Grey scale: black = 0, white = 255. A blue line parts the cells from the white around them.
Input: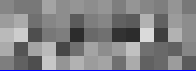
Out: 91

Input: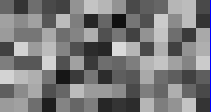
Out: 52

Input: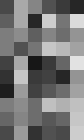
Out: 205

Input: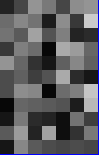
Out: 70

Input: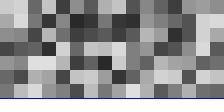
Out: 104

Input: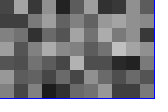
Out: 122
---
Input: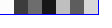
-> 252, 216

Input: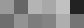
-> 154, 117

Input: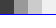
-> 62, 240

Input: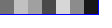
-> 114, 23

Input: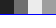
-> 34, 159

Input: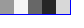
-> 154, 216
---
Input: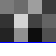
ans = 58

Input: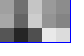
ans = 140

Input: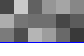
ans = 135

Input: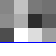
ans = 113

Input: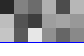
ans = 183

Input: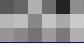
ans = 142
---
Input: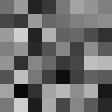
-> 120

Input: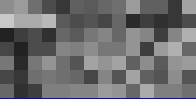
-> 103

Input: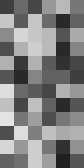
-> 98

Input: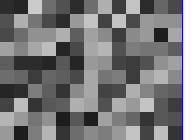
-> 153

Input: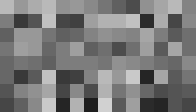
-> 70
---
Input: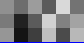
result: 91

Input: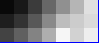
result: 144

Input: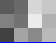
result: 106

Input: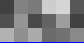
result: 205

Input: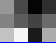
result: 73

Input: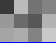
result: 187

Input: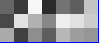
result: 115

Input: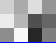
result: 170
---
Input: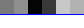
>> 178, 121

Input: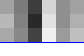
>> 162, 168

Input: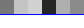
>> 139, 119

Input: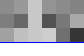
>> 132, 161

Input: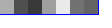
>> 100, 173

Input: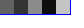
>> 196, 97
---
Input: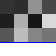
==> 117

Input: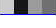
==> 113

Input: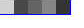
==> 52

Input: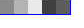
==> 93

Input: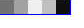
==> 15

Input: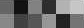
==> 116

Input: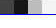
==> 243

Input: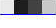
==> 200
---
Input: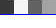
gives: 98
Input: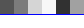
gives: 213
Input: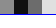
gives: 108
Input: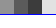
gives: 60
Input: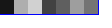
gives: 209
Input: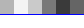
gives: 202
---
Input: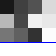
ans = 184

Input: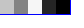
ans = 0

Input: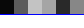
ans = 41

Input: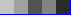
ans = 42

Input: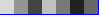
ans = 121

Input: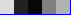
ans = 178
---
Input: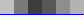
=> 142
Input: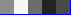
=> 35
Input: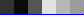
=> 182
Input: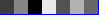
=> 178
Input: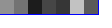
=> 194
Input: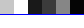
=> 134
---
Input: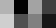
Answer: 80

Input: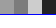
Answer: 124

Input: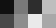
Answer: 141

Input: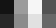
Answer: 139

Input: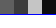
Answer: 60

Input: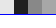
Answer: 32
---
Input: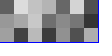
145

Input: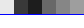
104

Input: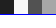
248

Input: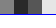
41

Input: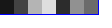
44

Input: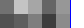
126

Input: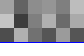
85
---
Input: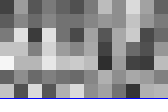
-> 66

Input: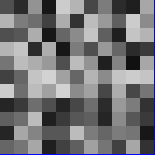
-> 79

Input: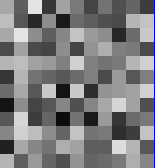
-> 168

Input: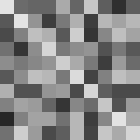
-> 227

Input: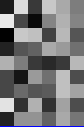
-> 27
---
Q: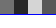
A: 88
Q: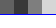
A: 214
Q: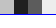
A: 237
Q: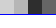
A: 101
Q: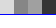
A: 52
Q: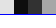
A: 167
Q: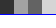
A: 213
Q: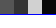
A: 8
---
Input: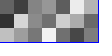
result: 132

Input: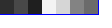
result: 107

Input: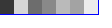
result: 163

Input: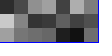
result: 103

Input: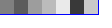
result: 157

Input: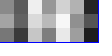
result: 151

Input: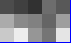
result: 129

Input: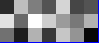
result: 126
